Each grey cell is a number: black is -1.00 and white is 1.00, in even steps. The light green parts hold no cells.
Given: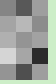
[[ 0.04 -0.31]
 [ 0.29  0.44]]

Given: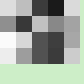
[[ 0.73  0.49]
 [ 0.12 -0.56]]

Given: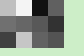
[[ 0.50  0.91]
 [-0.12 -0.20]]

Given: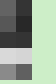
[[-0.22 -0.59]
 [-0.32 -0.69]]

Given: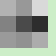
[[ 0.40  0.19]
 [ 0.02 -0.42]]

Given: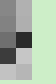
[[0.06 0.39]
 [0.02 0.37]]

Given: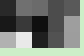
[[-0.68 -0.12]
 [-0.81 -0.55]]
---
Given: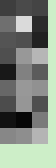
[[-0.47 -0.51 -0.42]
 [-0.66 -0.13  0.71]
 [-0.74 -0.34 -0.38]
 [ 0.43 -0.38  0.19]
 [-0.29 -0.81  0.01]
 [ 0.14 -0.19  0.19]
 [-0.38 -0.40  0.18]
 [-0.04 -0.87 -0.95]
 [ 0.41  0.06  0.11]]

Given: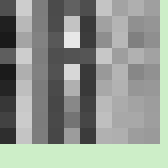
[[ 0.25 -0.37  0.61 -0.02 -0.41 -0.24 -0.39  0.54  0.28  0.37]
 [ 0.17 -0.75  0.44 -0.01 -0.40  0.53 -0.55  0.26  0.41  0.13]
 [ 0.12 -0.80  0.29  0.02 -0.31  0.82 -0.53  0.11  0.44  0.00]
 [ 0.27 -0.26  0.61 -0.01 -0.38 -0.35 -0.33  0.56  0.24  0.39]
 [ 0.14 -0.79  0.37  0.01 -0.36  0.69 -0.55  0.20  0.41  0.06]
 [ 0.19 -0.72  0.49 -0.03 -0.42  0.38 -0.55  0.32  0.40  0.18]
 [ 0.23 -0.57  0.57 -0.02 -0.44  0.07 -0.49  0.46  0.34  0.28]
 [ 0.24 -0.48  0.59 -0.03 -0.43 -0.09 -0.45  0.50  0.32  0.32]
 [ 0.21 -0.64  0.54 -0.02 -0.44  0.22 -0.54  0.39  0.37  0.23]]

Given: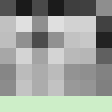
[[ 0.11 -0.37 -0.80 -0.43 -0.79 -0.51 -0.50]
 [-0.49  0.51  0.76  0.12  0.75  0.65  0.65]
 [-0.73  0.49  0.13 -0.41  0.14  0.52  0.56]
 [-0.25  0.31  0.66  0.29  0.66  0.45  0.43]
 [ 0.02  0.05  0.47  0.35  0.47  0.15  0.12]
 [ 0.00  0.10  0.53  0.35  0.52  0.20  0.17]]

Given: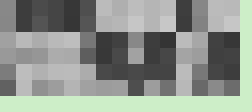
[[ 0.45  0.07 -0.52 -0.41 -0.46 -0.57 -0.38  0.47  0.37  0.48  0.42  0.47
  -0.51  0.06  0.47]
 [ 0.55  0.06 -0.52 -0.34 -0.46 -0.58 -0.33  0.40  0.43  0.55  0.42  0.56
  -0.53  0.02  0.45]
 [-0.57  0.26  0.45  0.35  0.45  0.49 -0.07 -0.55 -0.49  0.07 -0.52 -0.59
   0.47  0.31 -0.49]
 [-0.48  0.20  0.14  0.18  0.35  0.33 -0.26 -0.56 -0.43  0.27 -0.53 -0.44
   0.29  0.23 -0.50]
 [-0.52 -0.03  0.48  0.39  0.46  0.47  0.35 -0.43 -0.47 -0.43 -0.47 -0.47
   0.47 -0.06 -0.46]
 [-0.15 -0.24  0.47  0.14  0.23  0.41  0.26  0.22  0.24 -0.39  0.23 -0.11
   0.44 -0.18  0.08]]

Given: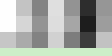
[[ 0.18  0.99  0.53  0.03  0.75  0.15 -0.65]
 [ 0.23  0.99  0.68  0.15  0.73  0.30 -0.77]
 [ 0.52  0.55  0.33  0.02  0.64 -0.02 -0.53]]

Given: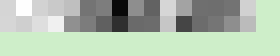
[[ 0.64  0.67  0.99  0.65  0.58  0.50 -0.09 -0.02 -0.93  0.11 -0.23  0.68
   0.28 -0.13 -0.14 -0.10]
 [ 0.47  0.68  0.62  0.74  0.88  0.13 -0.03 -0.25 -0.63 -0.17 -0.15  0.55
  -0.46 -0.15 -0.08  0.11]]
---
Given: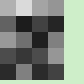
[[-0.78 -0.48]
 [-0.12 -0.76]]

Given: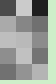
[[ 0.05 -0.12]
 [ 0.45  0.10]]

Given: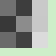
[[ 0.10  0.57]
 [-0.49  0.72]]

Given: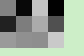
[[-0.02  0.34]
 [ 0.13  0.11]]

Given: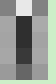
[[-0.63  0.33]
 [-0.63  0.28]]

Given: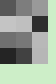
[[ 0.50 -0.64]
 [-0.06  0.44]]

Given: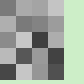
[[-0.04  0.03]
 [ 0.56 -0.51]]

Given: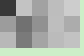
[[-0.11  0.14]
 [-0.04  0.29]]
